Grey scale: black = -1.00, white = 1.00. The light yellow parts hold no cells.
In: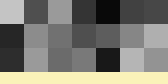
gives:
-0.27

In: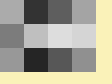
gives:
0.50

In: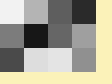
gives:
-0.82

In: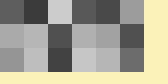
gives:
0.38

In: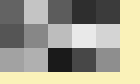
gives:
0.48

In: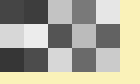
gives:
-0.34

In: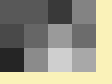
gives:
-0.20
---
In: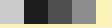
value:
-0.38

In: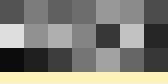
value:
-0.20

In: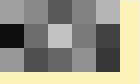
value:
0.14

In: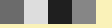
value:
-0.76

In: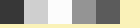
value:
0.16

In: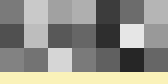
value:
-0.70

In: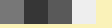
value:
-0.30

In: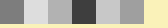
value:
0.57

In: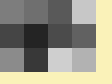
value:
0.62
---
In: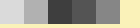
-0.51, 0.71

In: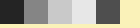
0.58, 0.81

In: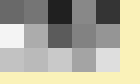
-0.29, 0.91

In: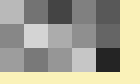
0.35, 0.66

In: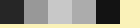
0.57, 0.57

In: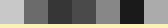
-0.42, 0.57
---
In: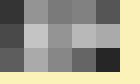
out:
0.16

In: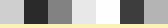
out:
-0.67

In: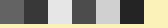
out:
-0.56

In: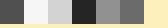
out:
0.93

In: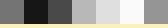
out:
-0.83

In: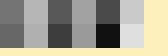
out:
0.43

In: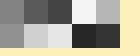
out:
-0.30

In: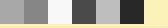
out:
0.05

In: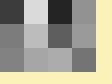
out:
0.70
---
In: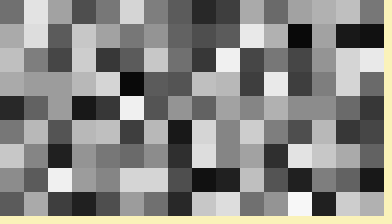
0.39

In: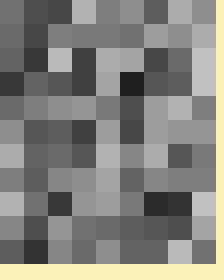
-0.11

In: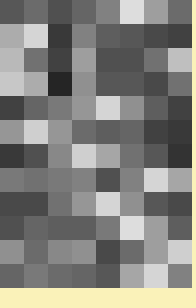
0.01

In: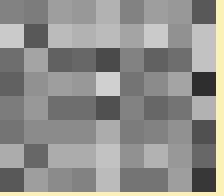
-0.58

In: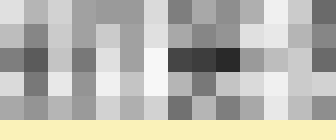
0.11
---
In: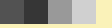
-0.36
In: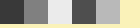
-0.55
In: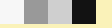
0.94
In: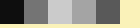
-0.89
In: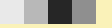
0.83
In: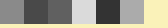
0.08
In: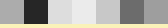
0.35
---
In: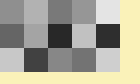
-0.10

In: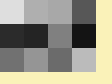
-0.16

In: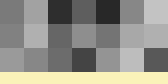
0.48

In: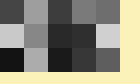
-0.57

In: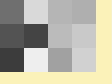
0.26

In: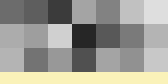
0.14

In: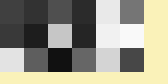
0.66

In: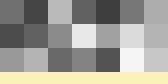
0.92

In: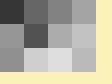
0.74
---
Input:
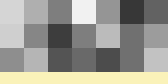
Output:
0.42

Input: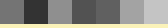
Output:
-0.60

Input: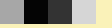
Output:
-0.97

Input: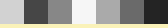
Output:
-0.45

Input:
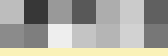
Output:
-0.01

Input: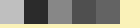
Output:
-0.66
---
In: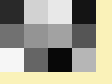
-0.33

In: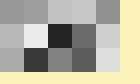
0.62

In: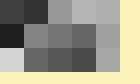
0.25

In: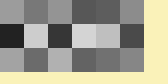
-0.42

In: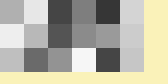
0.60

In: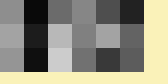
-0.22

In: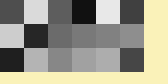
0.11

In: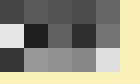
-0.08

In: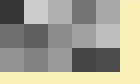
0.49

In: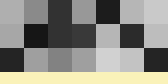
0.48
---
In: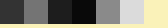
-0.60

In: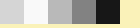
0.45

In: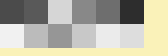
-0.30

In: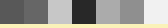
-0.20

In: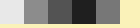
-0.07

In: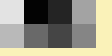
-0.46

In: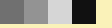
0.15

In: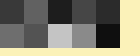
-0.66

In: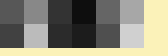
-0.66

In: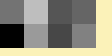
-0.33
